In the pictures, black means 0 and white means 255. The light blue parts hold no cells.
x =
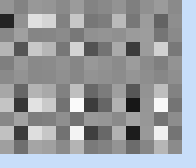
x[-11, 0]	149
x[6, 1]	102
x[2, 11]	117
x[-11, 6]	131
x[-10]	[36, 146, 224, 213, 129, 199, 119, 125, 186, 119, 156, 99, 142]
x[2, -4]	155
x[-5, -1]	130
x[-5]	[167, 102, 180, 169, 129, 191, 104, 124, 159, 87, 147, 190, 130]
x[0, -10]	149
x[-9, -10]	134
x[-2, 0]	193
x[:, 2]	[152, 224, 133, 200, 137, 137, 180, 226, 125, 222, 165]
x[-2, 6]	63
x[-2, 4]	114
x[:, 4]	[138, 129, 139, 119, 146, 144, 129, 114, 143, 114, 138]
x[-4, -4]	23
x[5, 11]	135
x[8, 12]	141
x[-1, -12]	111
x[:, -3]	[144, 156, 157, 156, 139, 142, 147, 150, 151, 153, 134]
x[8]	[135, 163, 125, 128, 143, 114, 153, 150, 138, 163, 151, 115, 141]
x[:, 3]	[149, 213, 134, 182, 139, 138, 169, 202, 128, 199, 160]
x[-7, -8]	134
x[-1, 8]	148
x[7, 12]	116
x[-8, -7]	82
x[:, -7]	[131, 119, 145, 82, 152, 147, 104, 60, 153, 63, 122]

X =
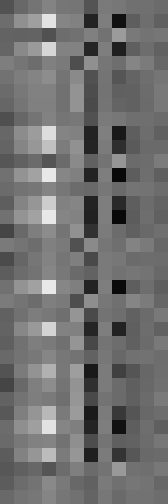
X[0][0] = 82
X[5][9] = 100
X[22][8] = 110
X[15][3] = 232
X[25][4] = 119
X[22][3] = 120
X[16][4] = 116
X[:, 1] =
[104, 144, 98, 137, 117, 125, 120, 117, 103, 140, 133, 97, 147, 115, 132, 148, 105, 116, 102, 108, 147, 116, 113, 135, 113, 115, 123, 105, 115, 127, 143, 120, 130, 96, 108, 115]
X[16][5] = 145
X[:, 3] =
[131, 227, 81, 214, 128, 141, 129, 128, 130, 221, 192, 85, 232, 132, 205, 232, 140, 128, 131, 134, 232, 127, 120, 212, 122, 134, 177, 141, 122, 184, 226, 132, 188, 85, 137, 133]
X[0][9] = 112
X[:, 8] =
[119, 16, 155, 31, 110, 85, 96, 100, 119, 24, 46, 149, 9, 106, 41, 9, 108, 111, 119, 114, 10, 112, 110, 34, 109, 104, 64, 107, 107, 56, 17, 95, 52, 153, 112, 106]
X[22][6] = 74
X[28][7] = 115
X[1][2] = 159
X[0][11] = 107
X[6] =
[107, 120, 129, 129, 113, 147, 77, 115, 96, 97, 108, 121]
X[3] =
[101, 137, 154, 214, 130, 130, 37, 126, 31, 95, 109, 97]
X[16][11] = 111
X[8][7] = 122
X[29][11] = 109
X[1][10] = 110
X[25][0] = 105
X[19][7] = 122
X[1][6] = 35
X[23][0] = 99
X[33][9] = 113
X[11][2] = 107
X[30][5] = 127
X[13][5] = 108
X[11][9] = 107
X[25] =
[105, 115, 120, 134, 119, 115, 98, 119, 104, 113, 114, 109]
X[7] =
[102, 117, 128, 128, 113, 147, 74, 116, 100, 97, 107, 120]

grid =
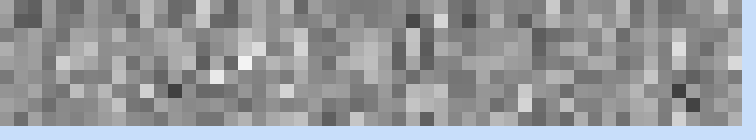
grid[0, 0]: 165
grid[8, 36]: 174
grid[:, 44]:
[186, 172, 109, 131, 113, 134, 156, 148, 113]
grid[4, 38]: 113
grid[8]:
[150, 110, 162, 131, 139, 130, 143, 156, 167, 139, 135, 119, 151, 143, 118, 117, 156, 178, 142, 168, 180, 191, 137, 95, 126, 197, 153, 141, 118, 171, 96, 171, 135, 161, 138, 184, 174, 121, 105, 133, 107, 173, 121, 163, 113, 164, 167, 124, 209, 154, 133, 132, 175]
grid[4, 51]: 159
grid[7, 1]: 151
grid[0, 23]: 134
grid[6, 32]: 120
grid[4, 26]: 190
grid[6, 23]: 161
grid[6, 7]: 183
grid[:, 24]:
[129, 122, 152, 127, 172, 147, 157, 130, 126]
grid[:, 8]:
[115, 136, 179, 146, 183, 189, 132, 194, 167]
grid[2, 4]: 114
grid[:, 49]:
[151, 130, 137, 133, 129, 97, 158, 67, 154]
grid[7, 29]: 196
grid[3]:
[174, 148, 158, 124, 142, 172, 192, 142, 146, 149, 143, 155, 170, 170, 112, 140, 157, 197, 219, 128, 139, 212, 129, 132, 127, 173, 187, 170, 98, 192, 91, 173, 157, 123, 144, 150, 169, 157, 99, 135, 167, 176, 125, 155, 131, 134, 159, 128, 222, 133, 110, 152, 168]
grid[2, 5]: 164
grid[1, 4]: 119
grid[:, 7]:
[138, 135, 146, 142, 141, 127, 183, 161, 156]
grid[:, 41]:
[153, 152, 143, 176, 146, 115, 148, 130, 173]
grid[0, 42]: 140
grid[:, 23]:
[134, 156, 111, 132, 111, 136, 161, 120, 95]
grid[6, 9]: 124
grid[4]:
[159, 152, 158, 116, 206, 178, 165, 141, 183, 113, 155, 122, 170, 187, 94, 169, 104, 243, 145, 181, 163, 183, 140, 111, 172, 182, 190, 158, 99, 165, 97, 135, 132, 163, 169, 173, 157, 154, 113, 129, 121, 146, 171, 169, 113, 129, 175, 129, 189, 129, 144, 159, 217]
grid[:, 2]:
[96, 90, 162, 158, 158, 143, 165, 134, 162]
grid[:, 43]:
[137, 146, 177, 155, 169, 135, 139, 155, 163]
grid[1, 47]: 120
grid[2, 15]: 147
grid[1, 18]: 167

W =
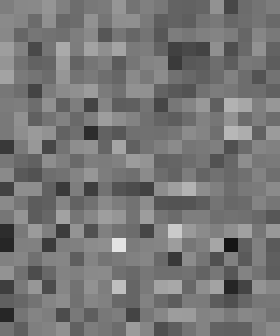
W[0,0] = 126
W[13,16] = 109
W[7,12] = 119
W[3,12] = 65
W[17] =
[38, 128, 129, 60, 126, 128, 140, 143, 227, 123, 131, 133, 157, 118, 128, 166, 21, 96, 129, 90]
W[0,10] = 128
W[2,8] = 118
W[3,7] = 143
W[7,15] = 95
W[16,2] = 155
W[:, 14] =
[101, 115, 128, 67, 91, 96, 114, 153, 130, 132, 121, 118, 100, 141, 93, 126, 139, 128, 117, 99, 143, 123, 131, 131]
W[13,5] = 126
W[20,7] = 126
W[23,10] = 134
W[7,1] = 126
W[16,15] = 128
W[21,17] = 102
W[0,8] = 150
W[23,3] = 131
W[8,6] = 126
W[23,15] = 98
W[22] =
[38, 117, 132, 126, 76, 121, 94, 120, 126, 68, 119, 135, 157, 156, 131, 136, 121, 136, 131, 115]
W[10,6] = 146
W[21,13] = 124
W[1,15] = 121
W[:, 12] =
[99, 99, 125, 65, 58, 113, 89, 119, 93, 118, 139, 101, 99, 159, 83, 107, 202, 157, 56, 111, 168, 93, 157, 94]
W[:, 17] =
[108, 110, 102, 105, 121, 109, 109, 167, 108, 173, 107, 142, 112, 121, 107, 112, 161, 96, 90, 131, 68, 102, 136, 97]
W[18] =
[129, 134, 112, 132, 134, 94, 132, 116, 122, 129, 134, 105, 56, 140, 117, 80, 129, 90, 129, 95]
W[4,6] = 117
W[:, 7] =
[123, 117, 86, 143, 126, 110, 123, 133, 158, 98, 101, 124, 125, 114, 138, 158, 128, 143, 116, 139, 126, 129, 120, 118]
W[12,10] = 139

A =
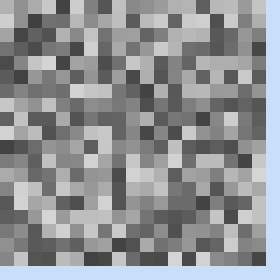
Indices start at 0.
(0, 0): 178
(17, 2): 89
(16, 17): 109
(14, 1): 211
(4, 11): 91
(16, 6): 199
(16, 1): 140
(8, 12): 119
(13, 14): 168
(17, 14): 87
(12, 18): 213
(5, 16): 87
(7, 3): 192
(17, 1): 121
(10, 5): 165
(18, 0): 134
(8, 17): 122
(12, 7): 151
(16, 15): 131
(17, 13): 151
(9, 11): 134
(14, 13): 107
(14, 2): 166
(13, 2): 191
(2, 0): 164
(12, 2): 104
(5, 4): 150
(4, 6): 156
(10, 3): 148
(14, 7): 210
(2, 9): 159
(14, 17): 101
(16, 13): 148
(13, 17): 187
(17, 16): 204
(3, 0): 114

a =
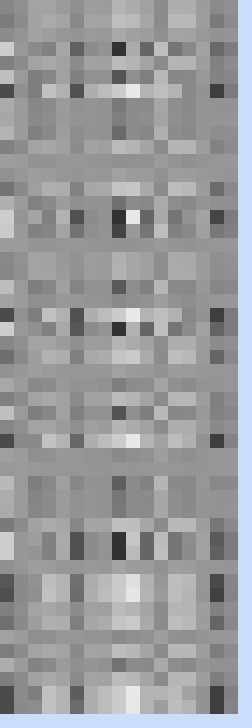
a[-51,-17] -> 134
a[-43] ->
[167, 155, 137, 141, 153, 148, 148, 146, 127, 140, 142, 163, 143, 139, 148, 149, 149]
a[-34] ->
[155, 155, 149, 148, 150, 150, 149, 148, 147, 147, 148, 153, 148, 147, 149, 150, 151]
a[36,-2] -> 147
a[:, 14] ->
[156, 157, 153, 162, 158, 152, 147, 148, 148, 149, 157, 148, 152, 156, 148, 162, 159, 149, 155, 156, 151, 148, 147, 162, 156, 155, 151, 148, 157, 152, 156, 147, 148, 149, 150, 149, 148, 157, 162, 162, 151, 150, 149, 157, 156, 148, 157, 149, 157, 147, 147]
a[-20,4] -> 179
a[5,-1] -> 135
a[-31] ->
[188, 154, 126, 135, 160, 132, 146, 146, 90, 141, 129, 182, 137, 136, 151, 134, 137]
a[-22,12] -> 135
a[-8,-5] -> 181
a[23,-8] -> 178
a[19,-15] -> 163
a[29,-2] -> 130
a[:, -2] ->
[139, 122, 147, 105, 129, 131, 62, 147, 149, 141, 131, 150, 150, 107, 144, 70, 120, 150, 143, 142, 134, 150, 62, 100, 140, 102, 150, 148, 128, 130, 138, 62, 150, 150, 136, 147, 147, 119, 90, 96, 150, 73, 65, 129, 102, 150, 125, 145, 126, 62, 62]
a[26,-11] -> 151
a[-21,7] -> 156
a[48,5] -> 139
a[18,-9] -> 176
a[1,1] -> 139
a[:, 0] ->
[134, 124, 140, 205, 127, 191, 75, 170, 167, 179, 129, 157, 145, 115, 175, 205, 202, 155, 136, 135, 188, 161, 75, 205, 134, 111, 146, 168, 127, 191, 134, 75, 159, 152, 185, 172, 170, 122, 205, 205, 144, 87, 79, 128, 112, 161, 125, 173, 126, 75, 75]
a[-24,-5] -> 144
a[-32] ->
[135, 144, 163, 163, 154, 145, 157, 155, 177, 167, 160, 141, 171, 170, 156, 142, 144]
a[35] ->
[172, 155, 133, 139, 154, 145, 148, 146, 118, 139, 138, 167, 142, 137, 149, 147, 147]
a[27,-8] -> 140
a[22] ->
[75, 145, 126, 193, 177, 81, 174, 188, 203, 232, 179, 190, 177, 136, 147, 62, 123]
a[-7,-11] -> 167
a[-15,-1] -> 148
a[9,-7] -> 135
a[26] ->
[146, 151, 157, 154, 150, 150, 151, 151, 161, 154, 153, 147, 156, 155, 151, 150, 150]
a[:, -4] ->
[173, 184, 162, 137, 180, 136, 136, 138, 139, 137, 180, 144, 156, 184, 137, 147, 136, 147, 168, 170, 136, 142, 136, 139, 173, 184, 155, 140, 182, 136, 173, 176, 143, 148, 136, 137, 138, 184, 141, 139, 156, 184, 180, 180, 184, 143, 183, 137, 183, 162, 180]
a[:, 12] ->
[174, 184, 164, 117, 181, 135, 179, 142, 143, 140, 180, 148, 157, 188, 141, 117, 129, 148, 170, 171, 137, 145, 177, 117, 174, 189, 156, 144, 181, 135, 174, 189, 146, 150, 138, 142, 142, 185, 117, 117, 158, 189, 189, 181, 189, 145, 183, 141, 182, 186, 189]
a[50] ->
[75, 138, 141, 193, 179, 107, 174, 188, 203, 231, 179, 157, 189, 180, 147, 62, 132]
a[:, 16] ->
[144, 139, 148, 124, 140, 135, 123, 147, 149, 142, 140, 151, 149, 137, 144, 124, 129, 151, 146, 144, 137, 151, 123, 123, 143, 136, 150, 150, 140, 134, 143, 131, 151, 151, 138, 147, 148, 138, 123, 123, 149, 133, 132, 141, 136, 151, 139, 146, 140, 129, 132]
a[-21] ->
[134, 143, 163, 163, 155, 144, 159, 156, 180, 170, 161, 140, 174, 173, 156, 138, 143]
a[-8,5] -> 140
